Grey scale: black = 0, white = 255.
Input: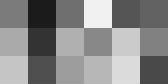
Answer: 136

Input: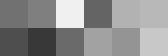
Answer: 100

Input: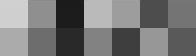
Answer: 157

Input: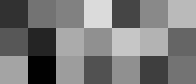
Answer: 198

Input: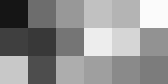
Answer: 237

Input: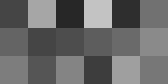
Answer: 93

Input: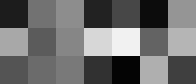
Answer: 241

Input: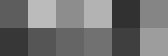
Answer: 179

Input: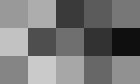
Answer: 111

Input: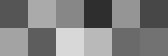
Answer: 46
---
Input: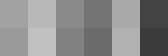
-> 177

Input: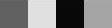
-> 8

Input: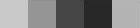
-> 40

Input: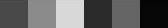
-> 100

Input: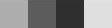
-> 47

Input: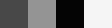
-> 4

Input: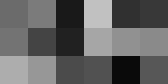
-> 10

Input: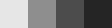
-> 76

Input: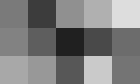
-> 202
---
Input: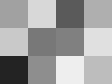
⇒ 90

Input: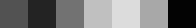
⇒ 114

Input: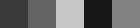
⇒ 198

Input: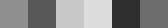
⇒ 200

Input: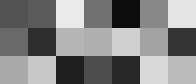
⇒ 234

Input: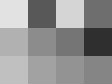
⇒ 213

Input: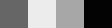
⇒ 167

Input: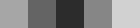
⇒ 44
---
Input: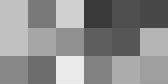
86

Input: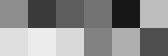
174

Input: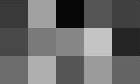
195

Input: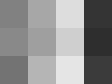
207

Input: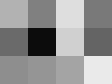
208

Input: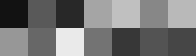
83

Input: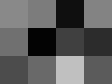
64

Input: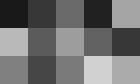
98

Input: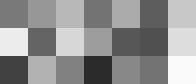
80

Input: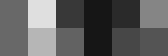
71
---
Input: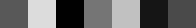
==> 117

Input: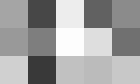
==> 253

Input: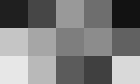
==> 126

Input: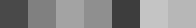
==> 143

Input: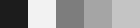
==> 125

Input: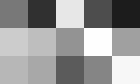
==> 147

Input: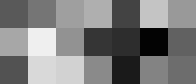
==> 53

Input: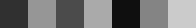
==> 170

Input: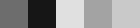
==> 224

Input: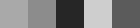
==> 38
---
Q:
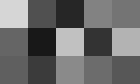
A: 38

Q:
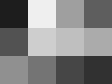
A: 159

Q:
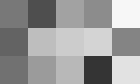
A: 162

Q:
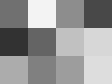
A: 141

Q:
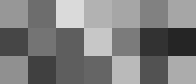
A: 218

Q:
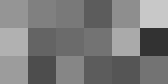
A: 121

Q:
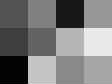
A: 24

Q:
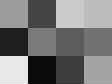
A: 202

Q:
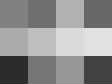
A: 177

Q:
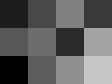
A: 129
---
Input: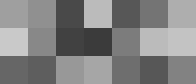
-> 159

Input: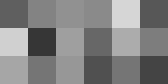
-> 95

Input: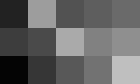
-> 34

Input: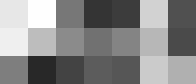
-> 231

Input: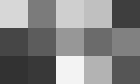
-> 215

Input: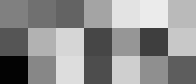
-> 128

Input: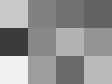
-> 200

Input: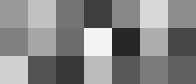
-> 153

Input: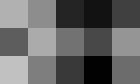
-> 177

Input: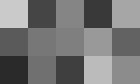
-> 202
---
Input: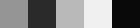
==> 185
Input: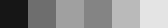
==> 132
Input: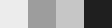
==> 157
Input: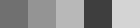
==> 184
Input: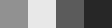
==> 232
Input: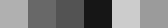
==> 22
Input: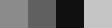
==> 96
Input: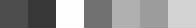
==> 175
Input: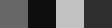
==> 14
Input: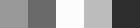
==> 252
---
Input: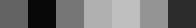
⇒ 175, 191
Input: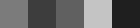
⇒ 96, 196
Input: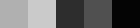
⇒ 45, 202
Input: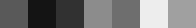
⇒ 140, 237
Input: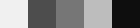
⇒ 118, 240
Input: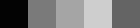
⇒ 165, 206
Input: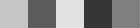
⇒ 224, 224
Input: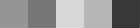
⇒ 216, 216
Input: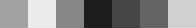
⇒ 29, 236
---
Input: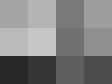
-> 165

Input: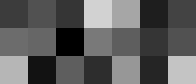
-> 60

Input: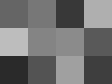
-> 101

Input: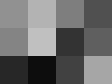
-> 145

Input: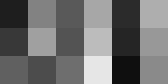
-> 30

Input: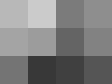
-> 184

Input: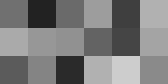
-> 112

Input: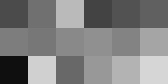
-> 75

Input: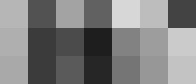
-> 182
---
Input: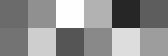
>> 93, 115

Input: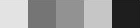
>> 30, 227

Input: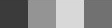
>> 113, 59

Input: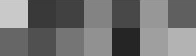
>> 95, 102

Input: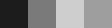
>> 158, 28

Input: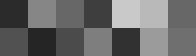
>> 103, 81

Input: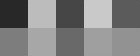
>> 91, 125

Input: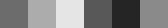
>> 138, 108

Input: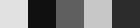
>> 44, 225

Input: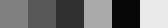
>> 234, 128
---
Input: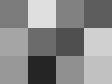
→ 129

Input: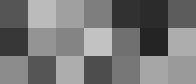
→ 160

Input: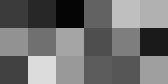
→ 5

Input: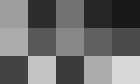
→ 115

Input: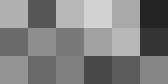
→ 184

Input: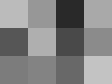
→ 41

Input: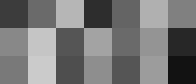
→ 182
